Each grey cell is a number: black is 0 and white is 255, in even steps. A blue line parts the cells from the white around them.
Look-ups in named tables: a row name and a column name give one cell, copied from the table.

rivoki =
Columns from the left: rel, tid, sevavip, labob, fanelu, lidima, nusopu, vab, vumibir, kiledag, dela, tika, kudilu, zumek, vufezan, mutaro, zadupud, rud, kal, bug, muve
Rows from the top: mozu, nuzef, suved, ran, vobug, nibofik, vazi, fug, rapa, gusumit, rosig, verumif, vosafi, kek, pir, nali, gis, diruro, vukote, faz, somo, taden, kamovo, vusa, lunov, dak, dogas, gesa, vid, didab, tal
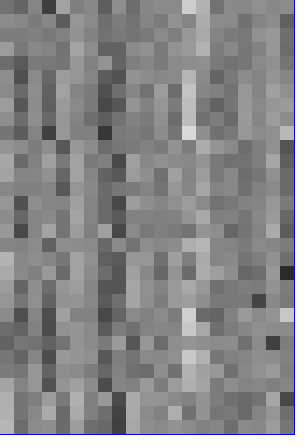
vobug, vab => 147
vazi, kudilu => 109
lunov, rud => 112
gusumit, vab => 55
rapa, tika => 144
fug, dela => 130
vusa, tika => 134
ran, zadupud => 136
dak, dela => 138
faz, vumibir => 85
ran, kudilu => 147
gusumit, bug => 144
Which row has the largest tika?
vazi

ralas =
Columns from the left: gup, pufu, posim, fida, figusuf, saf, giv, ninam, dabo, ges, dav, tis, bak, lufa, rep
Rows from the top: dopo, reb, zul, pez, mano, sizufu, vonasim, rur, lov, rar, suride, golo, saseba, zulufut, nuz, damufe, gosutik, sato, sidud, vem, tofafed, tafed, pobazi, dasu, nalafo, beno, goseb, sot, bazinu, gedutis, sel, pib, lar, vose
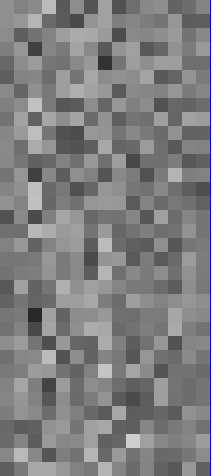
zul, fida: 131
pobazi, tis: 123
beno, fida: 187
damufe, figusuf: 166
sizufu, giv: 167
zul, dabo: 77
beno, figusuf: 83
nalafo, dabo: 128
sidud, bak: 106
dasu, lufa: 127
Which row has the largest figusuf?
tofafed

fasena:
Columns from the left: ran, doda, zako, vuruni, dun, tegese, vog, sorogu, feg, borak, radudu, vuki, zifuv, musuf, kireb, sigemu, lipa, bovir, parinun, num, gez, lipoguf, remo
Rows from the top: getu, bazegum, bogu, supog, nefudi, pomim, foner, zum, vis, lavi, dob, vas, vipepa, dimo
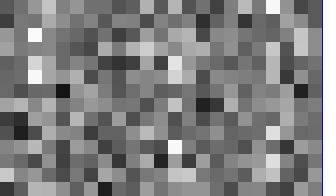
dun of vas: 64
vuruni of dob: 122
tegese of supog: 85
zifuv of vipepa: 195
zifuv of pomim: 210
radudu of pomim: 133
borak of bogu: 88
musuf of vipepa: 200
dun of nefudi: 106
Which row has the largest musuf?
vipepa

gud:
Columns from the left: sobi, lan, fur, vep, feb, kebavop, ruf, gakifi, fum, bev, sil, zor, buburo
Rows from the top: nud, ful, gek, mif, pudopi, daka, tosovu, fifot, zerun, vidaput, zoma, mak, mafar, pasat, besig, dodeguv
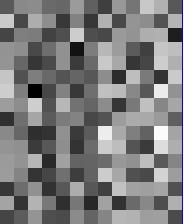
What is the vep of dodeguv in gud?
79
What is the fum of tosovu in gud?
186
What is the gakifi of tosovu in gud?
192
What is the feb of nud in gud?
103
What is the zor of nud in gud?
177
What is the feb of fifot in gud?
183
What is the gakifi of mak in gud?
108
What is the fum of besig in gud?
50
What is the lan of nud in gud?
137
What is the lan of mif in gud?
142

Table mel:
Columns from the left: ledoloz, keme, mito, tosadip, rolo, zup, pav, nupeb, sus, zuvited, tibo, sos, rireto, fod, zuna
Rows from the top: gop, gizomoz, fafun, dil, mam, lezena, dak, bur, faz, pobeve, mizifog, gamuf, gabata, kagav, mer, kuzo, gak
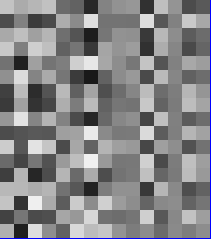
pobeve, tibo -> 218
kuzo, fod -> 194
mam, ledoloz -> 114
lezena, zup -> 59
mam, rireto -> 129
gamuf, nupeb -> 153
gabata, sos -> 102
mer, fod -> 99
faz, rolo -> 130
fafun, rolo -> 111
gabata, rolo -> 181
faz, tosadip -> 180
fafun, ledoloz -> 169
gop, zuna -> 89
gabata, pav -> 171
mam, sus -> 141
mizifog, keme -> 87
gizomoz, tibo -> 221
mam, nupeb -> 167

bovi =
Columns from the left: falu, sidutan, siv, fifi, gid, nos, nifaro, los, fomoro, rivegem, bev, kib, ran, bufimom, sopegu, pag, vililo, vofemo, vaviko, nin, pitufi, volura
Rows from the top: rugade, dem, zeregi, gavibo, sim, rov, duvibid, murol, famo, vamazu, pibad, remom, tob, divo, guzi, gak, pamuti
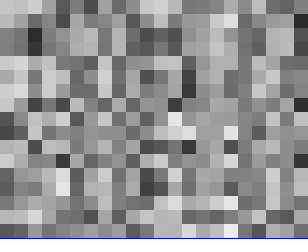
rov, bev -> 80
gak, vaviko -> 194
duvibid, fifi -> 203
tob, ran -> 209
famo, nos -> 88
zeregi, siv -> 43
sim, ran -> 194
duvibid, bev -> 124
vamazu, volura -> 150
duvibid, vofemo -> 128
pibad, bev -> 77
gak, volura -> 169
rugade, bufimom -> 119
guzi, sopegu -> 179
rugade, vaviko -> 189
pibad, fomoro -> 129
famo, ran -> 230

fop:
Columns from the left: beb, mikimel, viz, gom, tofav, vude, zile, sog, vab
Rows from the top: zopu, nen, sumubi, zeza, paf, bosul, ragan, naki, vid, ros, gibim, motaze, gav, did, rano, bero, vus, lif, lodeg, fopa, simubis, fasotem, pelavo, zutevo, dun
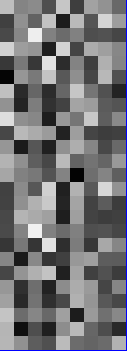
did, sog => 215
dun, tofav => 187
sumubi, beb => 73
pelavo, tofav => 160
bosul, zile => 70
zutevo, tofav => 141
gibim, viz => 86
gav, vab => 95
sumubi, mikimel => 135
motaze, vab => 153
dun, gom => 80
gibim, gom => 32
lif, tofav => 46
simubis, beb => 151
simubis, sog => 69
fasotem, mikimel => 41

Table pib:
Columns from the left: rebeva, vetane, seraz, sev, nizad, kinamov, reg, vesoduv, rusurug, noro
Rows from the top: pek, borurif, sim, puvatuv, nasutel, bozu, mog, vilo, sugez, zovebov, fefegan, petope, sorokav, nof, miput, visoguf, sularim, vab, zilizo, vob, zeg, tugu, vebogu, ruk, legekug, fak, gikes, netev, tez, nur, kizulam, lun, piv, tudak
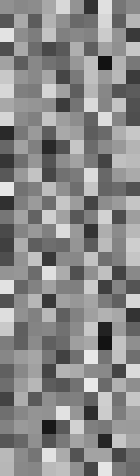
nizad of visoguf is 161
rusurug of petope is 192
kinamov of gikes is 171
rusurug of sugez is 133
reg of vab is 91
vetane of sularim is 132
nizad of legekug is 107
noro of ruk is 98
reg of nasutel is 189
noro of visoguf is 158
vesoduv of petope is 68
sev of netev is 93
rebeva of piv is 185
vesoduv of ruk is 34
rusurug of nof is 107

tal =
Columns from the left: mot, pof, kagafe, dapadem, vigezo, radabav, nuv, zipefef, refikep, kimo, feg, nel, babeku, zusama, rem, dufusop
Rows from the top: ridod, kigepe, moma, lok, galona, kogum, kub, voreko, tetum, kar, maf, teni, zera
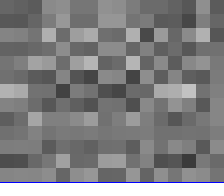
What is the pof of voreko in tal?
127
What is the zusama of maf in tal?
127
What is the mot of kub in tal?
178
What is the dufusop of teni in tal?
106
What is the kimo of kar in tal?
122
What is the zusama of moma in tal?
139
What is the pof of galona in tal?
127
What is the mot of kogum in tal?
112
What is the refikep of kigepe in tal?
150
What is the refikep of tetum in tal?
126
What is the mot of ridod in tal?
102
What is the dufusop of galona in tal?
121

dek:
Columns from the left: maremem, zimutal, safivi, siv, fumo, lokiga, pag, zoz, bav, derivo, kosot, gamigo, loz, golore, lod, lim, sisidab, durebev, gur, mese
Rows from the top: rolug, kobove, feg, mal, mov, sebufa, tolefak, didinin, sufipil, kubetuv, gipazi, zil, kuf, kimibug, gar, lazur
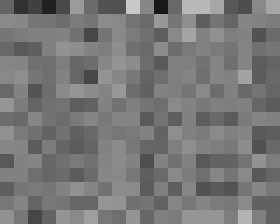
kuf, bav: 136
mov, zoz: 135
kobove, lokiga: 123
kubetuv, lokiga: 96
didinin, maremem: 149
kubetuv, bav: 119
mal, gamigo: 140

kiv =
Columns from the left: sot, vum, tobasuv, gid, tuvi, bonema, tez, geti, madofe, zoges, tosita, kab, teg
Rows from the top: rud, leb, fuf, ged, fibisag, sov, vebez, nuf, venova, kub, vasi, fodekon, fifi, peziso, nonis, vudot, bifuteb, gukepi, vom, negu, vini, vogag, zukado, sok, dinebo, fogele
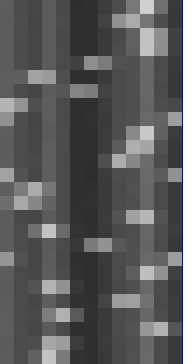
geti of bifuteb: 57
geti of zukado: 58
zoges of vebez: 79
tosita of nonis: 102
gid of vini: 178
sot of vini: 90
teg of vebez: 56
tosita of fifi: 104
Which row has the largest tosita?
rud

